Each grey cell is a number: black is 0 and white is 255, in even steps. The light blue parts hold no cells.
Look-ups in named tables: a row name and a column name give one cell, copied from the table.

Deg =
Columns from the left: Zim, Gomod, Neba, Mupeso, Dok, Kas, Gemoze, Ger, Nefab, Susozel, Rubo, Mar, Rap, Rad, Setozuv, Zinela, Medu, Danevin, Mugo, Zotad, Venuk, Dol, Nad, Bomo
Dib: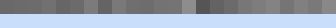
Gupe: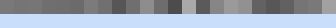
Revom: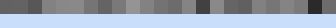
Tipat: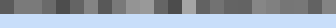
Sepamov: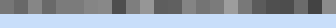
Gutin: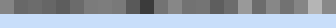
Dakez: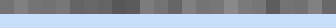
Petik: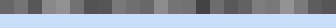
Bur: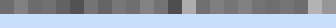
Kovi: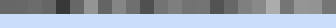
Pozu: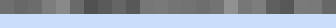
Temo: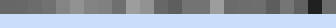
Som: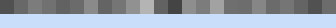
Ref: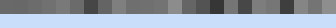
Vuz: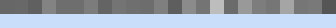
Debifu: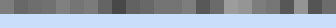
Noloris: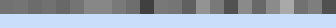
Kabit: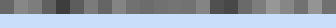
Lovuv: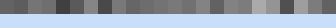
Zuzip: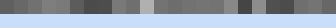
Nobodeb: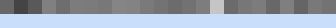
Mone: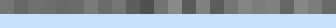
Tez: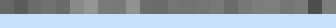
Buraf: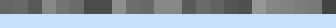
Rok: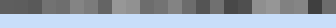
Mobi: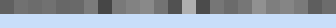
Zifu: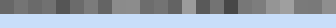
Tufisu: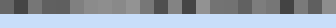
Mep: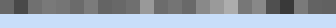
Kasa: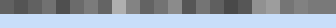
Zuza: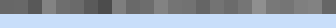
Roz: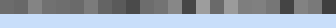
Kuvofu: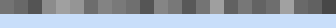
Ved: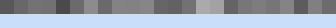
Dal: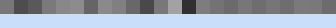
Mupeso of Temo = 113
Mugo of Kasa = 145
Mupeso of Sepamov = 105
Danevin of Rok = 79
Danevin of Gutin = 153
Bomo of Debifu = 108
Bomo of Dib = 136
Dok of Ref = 121
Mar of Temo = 103
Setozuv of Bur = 112
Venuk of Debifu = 87
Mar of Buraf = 135
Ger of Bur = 100
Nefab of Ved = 131
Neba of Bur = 108
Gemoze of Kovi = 148
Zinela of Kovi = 83

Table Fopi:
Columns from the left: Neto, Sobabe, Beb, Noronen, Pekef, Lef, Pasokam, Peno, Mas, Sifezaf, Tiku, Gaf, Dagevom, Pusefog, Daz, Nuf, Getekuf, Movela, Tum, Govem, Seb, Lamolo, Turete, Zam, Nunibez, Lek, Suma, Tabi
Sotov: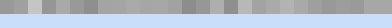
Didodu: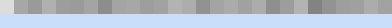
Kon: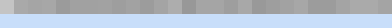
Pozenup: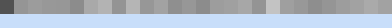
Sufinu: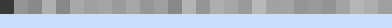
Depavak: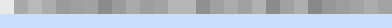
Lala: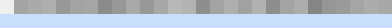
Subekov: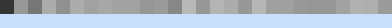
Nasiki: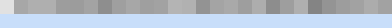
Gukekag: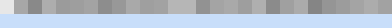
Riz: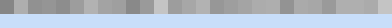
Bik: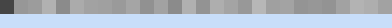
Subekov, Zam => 150
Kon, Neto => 196
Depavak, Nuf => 161
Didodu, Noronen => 176
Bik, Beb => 156
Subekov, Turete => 150
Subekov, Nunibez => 162
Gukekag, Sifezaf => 169
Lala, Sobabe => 164

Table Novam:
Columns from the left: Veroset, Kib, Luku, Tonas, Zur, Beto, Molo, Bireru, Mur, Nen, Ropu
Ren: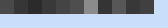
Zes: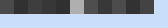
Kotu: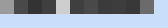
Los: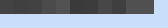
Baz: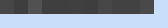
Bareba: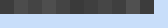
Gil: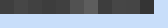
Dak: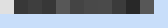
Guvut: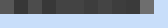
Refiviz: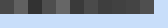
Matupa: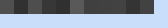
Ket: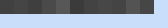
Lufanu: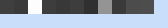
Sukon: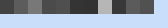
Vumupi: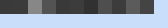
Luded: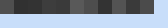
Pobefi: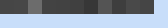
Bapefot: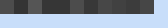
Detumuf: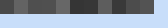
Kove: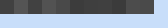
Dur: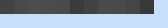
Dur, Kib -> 73
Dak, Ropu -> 87
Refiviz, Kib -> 96
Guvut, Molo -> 61
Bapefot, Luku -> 85
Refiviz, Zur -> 102
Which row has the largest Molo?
Ren

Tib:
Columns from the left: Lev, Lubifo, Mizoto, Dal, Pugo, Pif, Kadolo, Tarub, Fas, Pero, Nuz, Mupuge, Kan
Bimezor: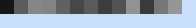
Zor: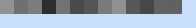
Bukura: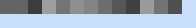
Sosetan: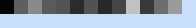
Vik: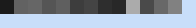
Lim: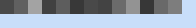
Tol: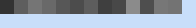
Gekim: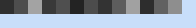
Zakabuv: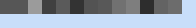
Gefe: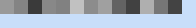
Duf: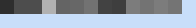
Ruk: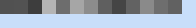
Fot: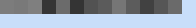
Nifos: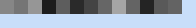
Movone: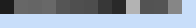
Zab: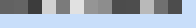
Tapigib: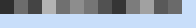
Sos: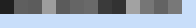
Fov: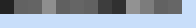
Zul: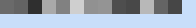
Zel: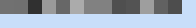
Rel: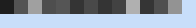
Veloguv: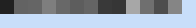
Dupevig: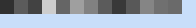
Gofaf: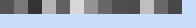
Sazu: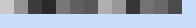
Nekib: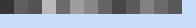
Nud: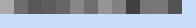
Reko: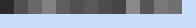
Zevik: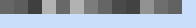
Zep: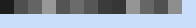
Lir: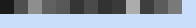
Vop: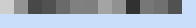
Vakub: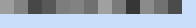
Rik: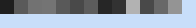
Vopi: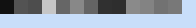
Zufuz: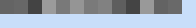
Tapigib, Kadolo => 117
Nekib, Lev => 52
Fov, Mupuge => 98
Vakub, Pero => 54
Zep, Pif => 107
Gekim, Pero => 161
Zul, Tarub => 148
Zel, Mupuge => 97
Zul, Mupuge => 100
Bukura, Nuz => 155
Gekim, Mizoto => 163
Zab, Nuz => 185
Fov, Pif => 101
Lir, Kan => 121
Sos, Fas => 50
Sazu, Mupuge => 105
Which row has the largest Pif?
Zab

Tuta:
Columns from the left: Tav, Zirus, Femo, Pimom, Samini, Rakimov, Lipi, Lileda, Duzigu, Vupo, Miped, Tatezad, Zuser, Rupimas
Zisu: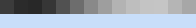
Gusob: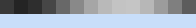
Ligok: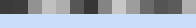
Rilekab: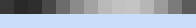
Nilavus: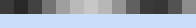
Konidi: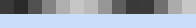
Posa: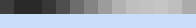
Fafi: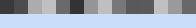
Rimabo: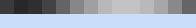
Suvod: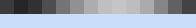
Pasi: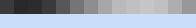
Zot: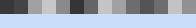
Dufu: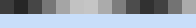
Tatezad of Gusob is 156
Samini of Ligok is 174
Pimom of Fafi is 192
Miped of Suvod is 171
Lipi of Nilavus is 199
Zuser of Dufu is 115
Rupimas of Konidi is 199
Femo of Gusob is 46
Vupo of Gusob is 197
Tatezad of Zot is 109
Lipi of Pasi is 142
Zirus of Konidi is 42
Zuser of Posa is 190
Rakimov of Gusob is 137
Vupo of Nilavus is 96
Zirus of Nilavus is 40
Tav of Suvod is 59
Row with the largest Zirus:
Fafi

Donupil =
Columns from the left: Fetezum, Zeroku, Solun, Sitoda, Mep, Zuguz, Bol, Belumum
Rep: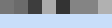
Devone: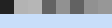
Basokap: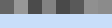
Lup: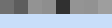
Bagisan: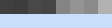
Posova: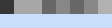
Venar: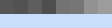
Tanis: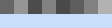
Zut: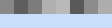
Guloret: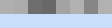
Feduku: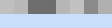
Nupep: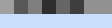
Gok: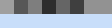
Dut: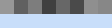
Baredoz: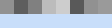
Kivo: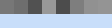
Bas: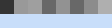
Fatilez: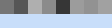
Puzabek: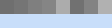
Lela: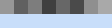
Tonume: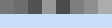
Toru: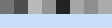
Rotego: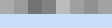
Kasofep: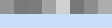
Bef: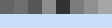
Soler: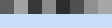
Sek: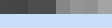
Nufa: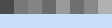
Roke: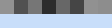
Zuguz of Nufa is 111
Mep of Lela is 103
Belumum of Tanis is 178
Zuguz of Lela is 74
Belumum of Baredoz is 154
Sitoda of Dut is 64
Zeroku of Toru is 78
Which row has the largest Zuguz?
Feduku

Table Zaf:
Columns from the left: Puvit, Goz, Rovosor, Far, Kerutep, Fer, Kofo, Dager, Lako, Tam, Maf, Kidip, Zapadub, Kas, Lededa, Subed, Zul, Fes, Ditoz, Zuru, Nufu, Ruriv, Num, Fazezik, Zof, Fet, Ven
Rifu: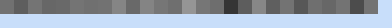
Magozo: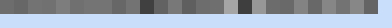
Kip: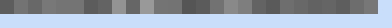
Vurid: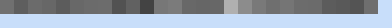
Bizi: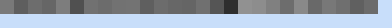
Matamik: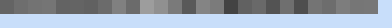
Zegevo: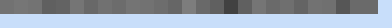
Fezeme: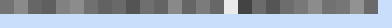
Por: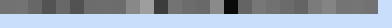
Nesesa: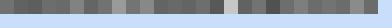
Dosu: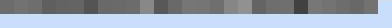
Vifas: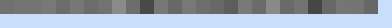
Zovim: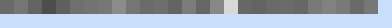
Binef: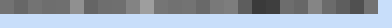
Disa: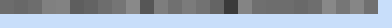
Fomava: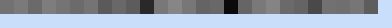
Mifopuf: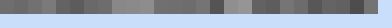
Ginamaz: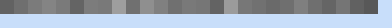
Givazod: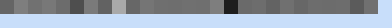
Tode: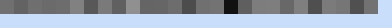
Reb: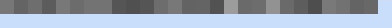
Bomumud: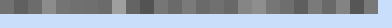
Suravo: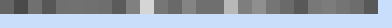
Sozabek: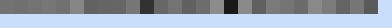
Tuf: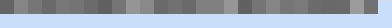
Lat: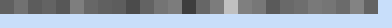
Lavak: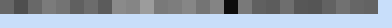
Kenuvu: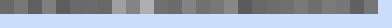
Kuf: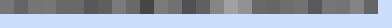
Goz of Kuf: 101
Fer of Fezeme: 140
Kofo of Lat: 103
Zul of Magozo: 165
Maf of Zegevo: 114
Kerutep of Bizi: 125
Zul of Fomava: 10
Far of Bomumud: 140
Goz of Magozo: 103
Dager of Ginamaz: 121
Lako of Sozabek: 102
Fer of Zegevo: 117
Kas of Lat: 61
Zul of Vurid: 176
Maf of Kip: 153
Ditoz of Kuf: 105
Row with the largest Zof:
Bomumud

